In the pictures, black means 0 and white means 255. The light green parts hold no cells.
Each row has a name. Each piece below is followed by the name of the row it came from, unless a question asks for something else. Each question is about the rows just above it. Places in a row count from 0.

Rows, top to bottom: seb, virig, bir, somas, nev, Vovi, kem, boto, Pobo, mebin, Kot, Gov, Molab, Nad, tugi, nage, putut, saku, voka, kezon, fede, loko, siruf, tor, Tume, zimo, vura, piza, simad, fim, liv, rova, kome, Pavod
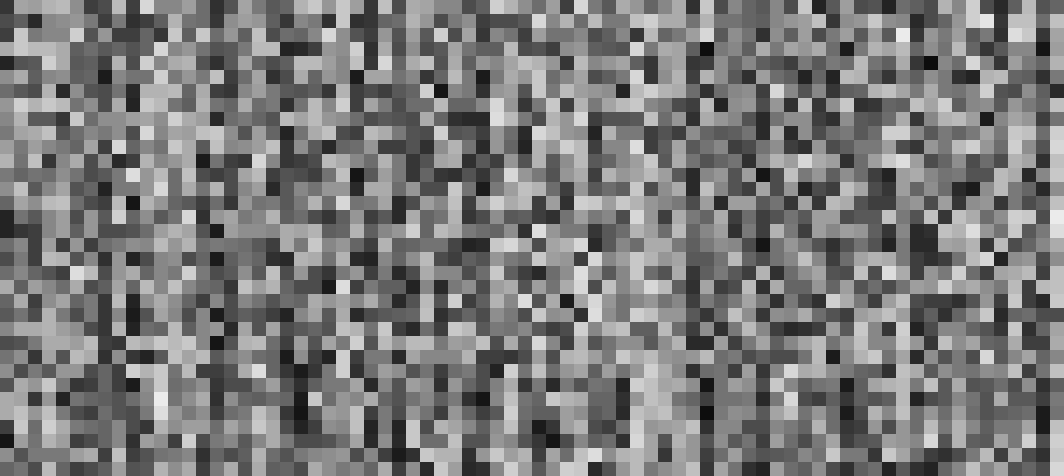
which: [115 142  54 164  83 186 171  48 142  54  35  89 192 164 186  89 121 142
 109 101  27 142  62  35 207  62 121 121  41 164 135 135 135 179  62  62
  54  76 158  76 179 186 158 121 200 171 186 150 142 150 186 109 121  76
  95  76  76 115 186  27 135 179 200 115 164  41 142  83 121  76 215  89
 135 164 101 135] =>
zimo
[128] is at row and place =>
piza, 35
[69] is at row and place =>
saku, 32

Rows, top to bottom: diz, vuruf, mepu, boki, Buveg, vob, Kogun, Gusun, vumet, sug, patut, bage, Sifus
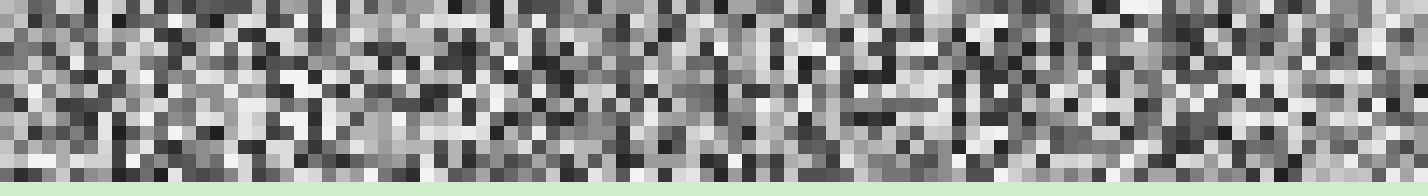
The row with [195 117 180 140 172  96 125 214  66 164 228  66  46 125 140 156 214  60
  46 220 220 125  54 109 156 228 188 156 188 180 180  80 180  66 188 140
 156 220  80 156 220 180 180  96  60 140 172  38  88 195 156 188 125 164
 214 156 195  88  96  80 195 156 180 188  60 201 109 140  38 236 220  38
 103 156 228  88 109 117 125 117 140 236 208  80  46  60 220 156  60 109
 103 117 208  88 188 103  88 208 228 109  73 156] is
patut
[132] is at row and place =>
Sifus, 16
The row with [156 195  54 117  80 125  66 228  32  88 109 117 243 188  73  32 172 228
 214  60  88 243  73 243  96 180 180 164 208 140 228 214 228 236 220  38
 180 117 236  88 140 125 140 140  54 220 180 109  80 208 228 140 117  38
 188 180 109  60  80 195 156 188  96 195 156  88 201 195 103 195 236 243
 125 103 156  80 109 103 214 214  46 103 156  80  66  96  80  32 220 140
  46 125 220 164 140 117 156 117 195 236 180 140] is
vuruf
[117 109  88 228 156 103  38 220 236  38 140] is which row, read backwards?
patut
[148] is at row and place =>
sug, 82
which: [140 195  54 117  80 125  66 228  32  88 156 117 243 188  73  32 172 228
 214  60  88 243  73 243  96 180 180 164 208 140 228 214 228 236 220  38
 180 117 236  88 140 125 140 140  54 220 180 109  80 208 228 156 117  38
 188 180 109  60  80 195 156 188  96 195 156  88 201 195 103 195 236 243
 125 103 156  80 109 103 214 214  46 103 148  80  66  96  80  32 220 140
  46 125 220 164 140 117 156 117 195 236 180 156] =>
sug

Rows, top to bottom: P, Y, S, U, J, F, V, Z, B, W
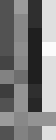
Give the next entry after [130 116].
[223]
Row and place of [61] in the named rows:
V, 0
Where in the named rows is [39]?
Z, 2
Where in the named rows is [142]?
U, 1
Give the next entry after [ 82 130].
[116]
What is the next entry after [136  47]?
[223]
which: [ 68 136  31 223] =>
J

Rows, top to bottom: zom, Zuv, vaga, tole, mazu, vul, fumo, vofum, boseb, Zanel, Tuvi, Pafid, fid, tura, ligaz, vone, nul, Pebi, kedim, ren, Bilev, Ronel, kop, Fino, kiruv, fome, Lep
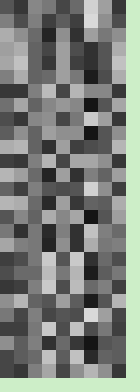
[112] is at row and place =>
vofum, 0
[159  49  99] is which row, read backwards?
Tuvi
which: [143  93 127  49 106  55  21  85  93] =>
kiruv
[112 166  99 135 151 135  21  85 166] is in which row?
vofum
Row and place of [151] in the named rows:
vofum, 4

